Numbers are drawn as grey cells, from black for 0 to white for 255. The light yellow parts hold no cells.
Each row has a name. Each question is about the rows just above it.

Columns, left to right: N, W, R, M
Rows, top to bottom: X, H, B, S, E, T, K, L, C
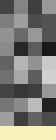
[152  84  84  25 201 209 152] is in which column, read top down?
M
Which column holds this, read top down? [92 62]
R
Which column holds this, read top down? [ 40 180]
W
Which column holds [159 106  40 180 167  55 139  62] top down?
W

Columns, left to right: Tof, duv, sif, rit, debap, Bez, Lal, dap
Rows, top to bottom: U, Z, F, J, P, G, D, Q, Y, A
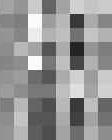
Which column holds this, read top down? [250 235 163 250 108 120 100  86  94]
sif
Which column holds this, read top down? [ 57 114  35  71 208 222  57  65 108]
Bez
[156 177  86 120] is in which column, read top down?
rit
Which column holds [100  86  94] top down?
sif
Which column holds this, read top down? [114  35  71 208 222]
Bez
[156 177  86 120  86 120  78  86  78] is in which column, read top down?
rit
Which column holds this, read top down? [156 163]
Lal

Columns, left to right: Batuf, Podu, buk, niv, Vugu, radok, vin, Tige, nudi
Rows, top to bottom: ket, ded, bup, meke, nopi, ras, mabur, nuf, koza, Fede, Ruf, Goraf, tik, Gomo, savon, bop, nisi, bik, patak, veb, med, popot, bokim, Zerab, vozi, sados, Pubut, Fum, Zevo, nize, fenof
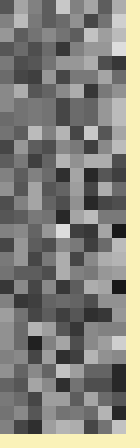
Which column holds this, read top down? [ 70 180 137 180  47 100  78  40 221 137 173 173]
Vugu
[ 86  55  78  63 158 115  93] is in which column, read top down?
radok
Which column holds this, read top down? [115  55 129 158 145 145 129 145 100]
Batuf
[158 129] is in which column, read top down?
niv

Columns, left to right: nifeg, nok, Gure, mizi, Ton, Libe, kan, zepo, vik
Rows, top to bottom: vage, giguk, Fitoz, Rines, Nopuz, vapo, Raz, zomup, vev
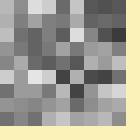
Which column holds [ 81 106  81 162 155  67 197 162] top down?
zepo
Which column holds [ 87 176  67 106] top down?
Libe
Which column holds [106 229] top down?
Gure
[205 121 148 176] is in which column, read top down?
mizi
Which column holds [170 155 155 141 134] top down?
nok
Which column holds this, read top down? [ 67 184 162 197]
Ton

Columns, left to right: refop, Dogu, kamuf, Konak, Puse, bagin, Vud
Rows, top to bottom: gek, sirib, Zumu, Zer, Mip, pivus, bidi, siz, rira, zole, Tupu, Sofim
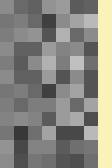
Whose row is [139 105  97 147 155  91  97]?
gek
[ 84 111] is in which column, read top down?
Vud
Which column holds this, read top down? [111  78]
bagin
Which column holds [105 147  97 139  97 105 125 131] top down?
kamuf
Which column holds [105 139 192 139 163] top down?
bagin

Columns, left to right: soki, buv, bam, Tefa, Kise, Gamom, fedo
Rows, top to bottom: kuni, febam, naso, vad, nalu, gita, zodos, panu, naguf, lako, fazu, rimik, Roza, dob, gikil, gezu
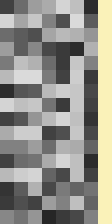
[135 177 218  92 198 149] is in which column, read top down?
bam
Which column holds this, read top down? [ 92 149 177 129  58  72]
fedo
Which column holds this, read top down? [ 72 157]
Tefa

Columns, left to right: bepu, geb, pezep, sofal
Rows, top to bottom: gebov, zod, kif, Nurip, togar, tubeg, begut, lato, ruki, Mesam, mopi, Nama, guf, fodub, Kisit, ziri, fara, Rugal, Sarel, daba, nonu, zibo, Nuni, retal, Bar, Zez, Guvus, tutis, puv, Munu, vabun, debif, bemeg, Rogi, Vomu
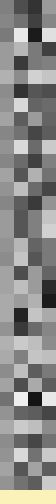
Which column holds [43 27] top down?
sofal
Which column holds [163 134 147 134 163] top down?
bepu
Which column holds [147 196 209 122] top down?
sofal

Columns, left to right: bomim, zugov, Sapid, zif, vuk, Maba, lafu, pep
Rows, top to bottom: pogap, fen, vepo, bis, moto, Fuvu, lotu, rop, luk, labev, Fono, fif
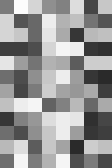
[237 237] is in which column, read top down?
vuk
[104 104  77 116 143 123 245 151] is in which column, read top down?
Sapid
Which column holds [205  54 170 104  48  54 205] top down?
lafu
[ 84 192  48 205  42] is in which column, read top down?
pep

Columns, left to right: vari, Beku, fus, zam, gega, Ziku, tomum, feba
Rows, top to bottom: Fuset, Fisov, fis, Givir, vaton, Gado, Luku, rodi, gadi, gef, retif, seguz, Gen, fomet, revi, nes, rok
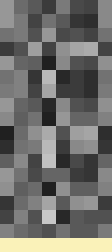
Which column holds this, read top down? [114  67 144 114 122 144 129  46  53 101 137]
feba
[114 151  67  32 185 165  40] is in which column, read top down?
zam
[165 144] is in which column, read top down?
tomum

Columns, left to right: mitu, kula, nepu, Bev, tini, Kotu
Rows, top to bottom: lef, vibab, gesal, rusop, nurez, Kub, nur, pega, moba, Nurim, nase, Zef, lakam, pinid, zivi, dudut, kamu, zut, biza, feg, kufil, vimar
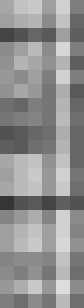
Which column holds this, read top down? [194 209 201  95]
tini
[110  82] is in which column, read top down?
Kotu
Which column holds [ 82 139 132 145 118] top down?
Kotu
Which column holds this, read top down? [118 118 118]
Bev
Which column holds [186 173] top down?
tini
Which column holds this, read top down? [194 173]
kula

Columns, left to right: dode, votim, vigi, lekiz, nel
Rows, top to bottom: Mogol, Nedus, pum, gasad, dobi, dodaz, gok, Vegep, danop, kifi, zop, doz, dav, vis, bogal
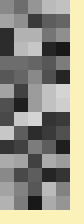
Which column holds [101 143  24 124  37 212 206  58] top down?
nel
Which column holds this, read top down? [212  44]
vigi
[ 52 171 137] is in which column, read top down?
dode
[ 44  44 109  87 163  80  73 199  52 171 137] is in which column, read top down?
dode

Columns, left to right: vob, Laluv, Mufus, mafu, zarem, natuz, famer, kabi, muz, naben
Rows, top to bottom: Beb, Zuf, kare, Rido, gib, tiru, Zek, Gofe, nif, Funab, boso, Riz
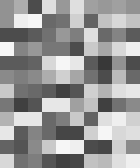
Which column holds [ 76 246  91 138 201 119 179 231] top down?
vob
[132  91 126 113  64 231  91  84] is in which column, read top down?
Laluv
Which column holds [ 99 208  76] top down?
famer
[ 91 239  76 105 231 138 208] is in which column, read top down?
naben
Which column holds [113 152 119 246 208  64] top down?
zarem
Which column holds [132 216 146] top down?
muz
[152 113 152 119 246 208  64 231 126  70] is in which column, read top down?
zarem

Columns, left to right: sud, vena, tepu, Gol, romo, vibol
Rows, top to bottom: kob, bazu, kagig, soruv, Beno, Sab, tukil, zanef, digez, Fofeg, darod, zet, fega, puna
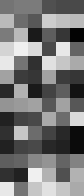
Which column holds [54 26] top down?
tepu
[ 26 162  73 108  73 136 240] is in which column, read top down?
tepu
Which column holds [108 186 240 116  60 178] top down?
vena
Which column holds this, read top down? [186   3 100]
vibol
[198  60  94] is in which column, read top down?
romo
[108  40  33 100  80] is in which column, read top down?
romo

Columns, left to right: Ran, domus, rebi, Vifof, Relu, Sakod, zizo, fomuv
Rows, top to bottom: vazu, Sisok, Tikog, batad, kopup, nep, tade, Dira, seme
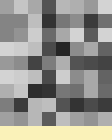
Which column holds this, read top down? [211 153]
Ran
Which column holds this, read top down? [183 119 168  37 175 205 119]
Relu

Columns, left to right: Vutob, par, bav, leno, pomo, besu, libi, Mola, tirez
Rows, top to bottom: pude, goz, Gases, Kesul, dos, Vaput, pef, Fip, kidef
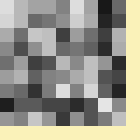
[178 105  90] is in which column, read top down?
par
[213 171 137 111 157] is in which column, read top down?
Vutob
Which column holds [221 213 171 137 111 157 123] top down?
Vutob

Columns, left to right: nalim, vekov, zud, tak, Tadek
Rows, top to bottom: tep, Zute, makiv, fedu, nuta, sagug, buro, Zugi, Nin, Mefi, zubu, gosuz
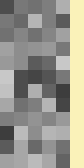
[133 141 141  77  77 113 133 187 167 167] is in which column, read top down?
vekov
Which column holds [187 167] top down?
vekov
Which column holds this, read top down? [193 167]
nalim
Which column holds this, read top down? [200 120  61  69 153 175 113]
Tadek
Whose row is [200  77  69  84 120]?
sagug
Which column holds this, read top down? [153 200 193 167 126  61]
nalim

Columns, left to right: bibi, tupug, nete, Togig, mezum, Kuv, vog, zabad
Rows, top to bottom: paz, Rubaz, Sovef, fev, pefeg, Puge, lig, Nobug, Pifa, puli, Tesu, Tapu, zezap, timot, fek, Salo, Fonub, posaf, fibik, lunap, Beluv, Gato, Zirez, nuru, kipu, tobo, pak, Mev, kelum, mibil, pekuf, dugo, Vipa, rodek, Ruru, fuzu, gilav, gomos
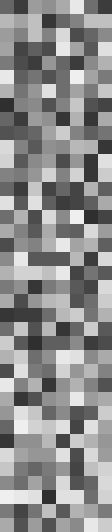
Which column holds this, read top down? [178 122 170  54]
bibi
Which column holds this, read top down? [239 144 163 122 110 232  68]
tupug
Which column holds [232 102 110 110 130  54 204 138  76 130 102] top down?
mezum
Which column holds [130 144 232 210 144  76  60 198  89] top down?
tupug
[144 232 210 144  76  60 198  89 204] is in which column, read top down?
tupug
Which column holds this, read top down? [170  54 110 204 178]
bibi

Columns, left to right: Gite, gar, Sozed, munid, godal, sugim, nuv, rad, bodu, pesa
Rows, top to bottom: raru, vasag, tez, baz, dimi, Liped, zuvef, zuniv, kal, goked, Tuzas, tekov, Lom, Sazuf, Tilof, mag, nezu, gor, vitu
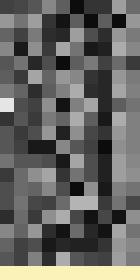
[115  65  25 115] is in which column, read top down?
gar
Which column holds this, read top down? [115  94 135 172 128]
sugim
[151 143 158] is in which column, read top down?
bodu
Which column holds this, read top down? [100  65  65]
gar
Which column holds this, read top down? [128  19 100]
godal
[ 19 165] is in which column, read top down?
bodu
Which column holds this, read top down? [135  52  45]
munid

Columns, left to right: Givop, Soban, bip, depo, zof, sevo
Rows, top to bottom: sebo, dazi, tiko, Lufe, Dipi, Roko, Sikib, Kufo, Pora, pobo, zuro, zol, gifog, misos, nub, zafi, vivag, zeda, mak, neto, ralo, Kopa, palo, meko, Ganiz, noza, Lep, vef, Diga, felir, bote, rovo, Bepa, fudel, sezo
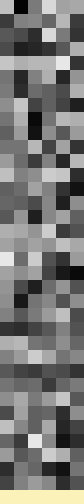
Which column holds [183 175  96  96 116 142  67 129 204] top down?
depo
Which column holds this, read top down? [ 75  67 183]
zof
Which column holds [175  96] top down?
depo
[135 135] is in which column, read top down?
depo
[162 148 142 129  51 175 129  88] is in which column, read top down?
Givop

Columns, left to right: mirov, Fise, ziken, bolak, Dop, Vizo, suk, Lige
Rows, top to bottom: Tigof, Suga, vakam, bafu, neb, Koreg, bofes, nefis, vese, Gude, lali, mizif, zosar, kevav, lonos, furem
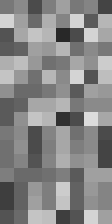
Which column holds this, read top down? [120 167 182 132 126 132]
bolak
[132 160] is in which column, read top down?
Lige
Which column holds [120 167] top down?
bolak

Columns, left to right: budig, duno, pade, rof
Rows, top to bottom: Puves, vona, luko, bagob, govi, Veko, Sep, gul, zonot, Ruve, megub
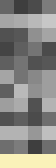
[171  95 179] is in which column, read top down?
duno
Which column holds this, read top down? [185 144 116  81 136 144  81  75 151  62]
pade
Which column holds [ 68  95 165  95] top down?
budig

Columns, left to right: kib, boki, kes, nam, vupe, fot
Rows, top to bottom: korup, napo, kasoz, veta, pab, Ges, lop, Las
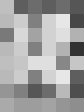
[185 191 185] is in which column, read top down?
kib
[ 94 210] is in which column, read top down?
nam
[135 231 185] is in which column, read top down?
vupe
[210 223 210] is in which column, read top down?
nam
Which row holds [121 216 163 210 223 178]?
kasoz
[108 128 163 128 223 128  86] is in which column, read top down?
kes

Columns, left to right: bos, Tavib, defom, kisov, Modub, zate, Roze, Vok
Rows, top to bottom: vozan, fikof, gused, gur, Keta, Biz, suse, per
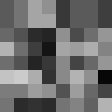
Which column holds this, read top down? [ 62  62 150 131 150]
Vok
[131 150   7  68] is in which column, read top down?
Vok
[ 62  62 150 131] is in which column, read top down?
Vok
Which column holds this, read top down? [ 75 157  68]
zate
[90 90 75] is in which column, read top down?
zate

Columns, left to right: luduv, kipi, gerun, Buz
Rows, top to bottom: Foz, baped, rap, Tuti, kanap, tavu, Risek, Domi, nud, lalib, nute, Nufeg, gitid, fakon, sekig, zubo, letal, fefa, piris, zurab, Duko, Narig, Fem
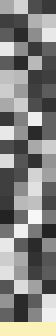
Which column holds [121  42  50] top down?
gerun
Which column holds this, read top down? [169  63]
luduv

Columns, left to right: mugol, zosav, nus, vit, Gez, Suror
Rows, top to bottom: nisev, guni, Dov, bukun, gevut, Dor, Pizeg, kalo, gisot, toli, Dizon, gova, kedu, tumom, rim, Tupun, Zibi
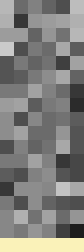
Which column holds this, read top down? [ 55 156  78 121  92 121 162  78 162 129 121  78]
zosav
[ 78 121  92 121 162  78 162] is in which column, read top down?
zosav
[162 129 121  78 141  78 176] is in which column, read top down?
zosav
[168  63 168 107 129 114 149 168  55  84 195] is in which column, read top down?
Gez
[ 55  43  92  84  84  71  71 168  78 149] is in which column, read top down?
Suror
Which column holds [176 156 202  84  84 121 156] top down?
mugol

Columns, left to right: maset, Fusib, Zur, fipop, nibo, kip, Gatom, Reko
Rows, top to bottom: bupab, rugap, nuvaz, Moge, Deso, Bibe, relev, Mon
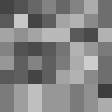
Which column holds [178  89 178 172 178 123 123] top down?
kip
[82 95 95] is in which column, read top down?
Fusib
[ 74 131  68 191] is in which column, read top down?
Zur
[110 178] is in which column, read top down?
Reko

